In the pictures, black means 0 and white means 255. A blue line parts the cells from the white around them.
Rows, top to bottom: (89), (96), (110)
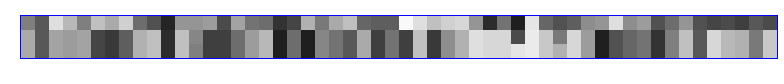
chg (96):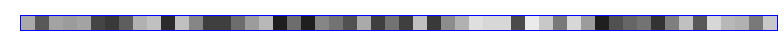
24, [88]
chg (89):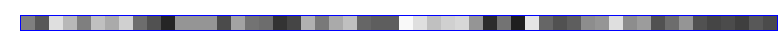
14, [156]
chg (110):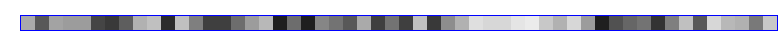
5, [163]
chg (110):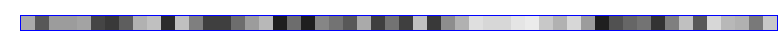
3, [163]

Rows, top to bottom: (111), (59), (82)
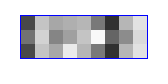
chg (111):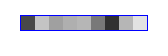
3, [167]
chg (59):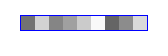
5, [196]
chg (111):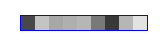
7, [49]
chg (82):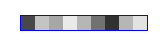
6, [121]
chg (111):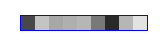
7, [49]
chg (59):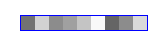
3, [133]
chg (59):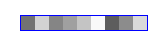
7, [101]

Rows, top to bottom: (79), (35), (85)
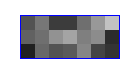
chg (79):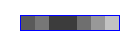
1, [83]
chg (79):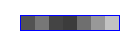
3, [60]

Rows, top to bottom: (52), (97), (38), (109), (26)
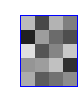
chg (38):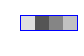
4, [201]
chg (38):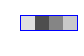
2, [85]
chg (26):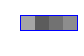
1, [172]
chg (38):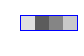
2, [85]
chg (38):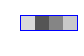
1, [223]
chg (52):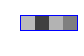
2, [72]

